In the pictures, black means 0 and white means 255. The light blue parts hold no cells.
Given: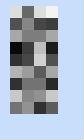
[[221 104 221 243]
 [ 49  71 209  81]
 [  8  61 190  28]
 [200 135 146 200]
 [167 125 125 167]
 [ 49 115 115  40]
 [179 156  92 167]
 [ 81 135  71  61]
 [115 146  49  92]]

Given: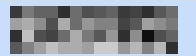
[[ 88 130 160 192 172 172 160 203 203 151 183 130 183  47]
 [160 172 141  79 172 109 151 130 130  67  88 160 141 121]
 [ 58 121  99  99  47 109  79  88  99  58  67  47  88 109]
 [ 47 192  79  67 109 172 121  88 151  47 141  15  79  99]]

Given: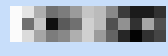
[[251 112 197  15  90 112 208 187  80 145  49 166  80]
 [251 228 175 112 124 155 197 187 136  60  27  27  49]
 [251 219 166 124 136 175 208 155 100  38   3  49  69]]

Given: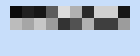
[[188 166 199 156  51  82 177  62  62 156]
 [ 11  32  22  92 220 177  42 208 208  22]]

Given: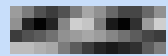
[[188 188 176 167 124  92  60  36  25  36  48  92 124]
 [ 60  81  92 113 145 156 167 156 134 113  92  70  60]
 [156 124  81  60  81 124 167 145 104  70  70 104 145]
 [145  36   3  36 134 207 197 124  25   3  48 156 207]]

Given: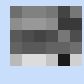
[[185 220 220 196  25 208]
 [141 152 152 141  57  57]
 [110 129 129 119  68 119]
 [ 99  89  89  99  99 110]
 [ 89  77  68  77 119  77]]
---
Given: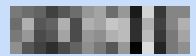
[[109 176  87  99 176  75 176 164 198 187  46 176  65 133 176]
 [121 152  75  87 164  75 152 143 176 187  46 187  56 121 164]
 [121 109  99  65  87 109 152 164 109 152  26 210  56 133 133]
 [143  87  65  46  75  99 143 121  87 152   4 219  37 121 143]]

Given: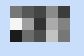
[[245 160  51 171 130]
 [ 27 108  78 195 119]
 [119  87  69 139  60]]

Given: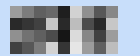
[[156 124  96 105  31 210 144  87 135]
 [144 114  96  76  22 219 135  65 156]
 [ 65  87 124 210  53 230 156  96 189]
 [ 41  53  65 199  41 189  76  41 199]]

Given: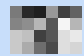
[[201 192  64  86 222 233]
 [201 171 110  74 222 213]
 [132 142 182  86 245 182]
 [122  41  31 152  64  98]]

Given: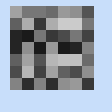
[[ 75 182  66 162  96  75 143]
 [ 96 173  56 173 203 203 119]
 [ 96 162  84 182 192 192 107]
 [ 36 143  26 153  26  36 131]
 [162 119 119 107 153 143  84]
 [131  45 131  45 143 153  56]
 [ 36  26 119  56  75 119  66]]

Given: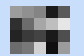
[[156 144 132  26  89]
 [108 120 209  15 156]
 [ 47 108 166 190 230]
 [ 35  58  67  26  78]]

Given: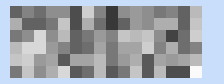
[[186 216 216 154 131  98 110 164 120 164 164 206 131 174 110 131]
 [197 206 154 164  89 164 164 186 120 154 174  89 164 154 164 186]
 [120 197 142 174 216  89 110 186  89 120 197  89 186  77  77 250]
 [120 142 216 142 186  98 120 154 131 197 186 197 142  67 110 206]
 [ 98 131 110 142 142  77 206 131  56 142 154 142 120 131  98 186]
 [174  98  98 120 197  77 174 110  56  98 154 142 174 174  98 197]]
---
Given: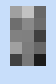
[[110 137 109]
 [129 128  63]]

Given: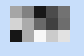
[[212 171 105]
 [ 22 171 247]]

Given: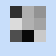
[[219 177 163]
 [ 78   9 201]]

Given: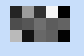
[[ 77  86 111]
 [186  20 104]]

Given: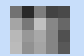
[[165 120 192]
 [184 152 168]]

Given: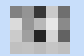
[[219 151 184]
 [203 159  36]]

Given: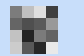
[[101  79  90]
 [194  35 123]]

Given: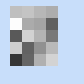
[[253 171 164]
 [ 89 210 179]]
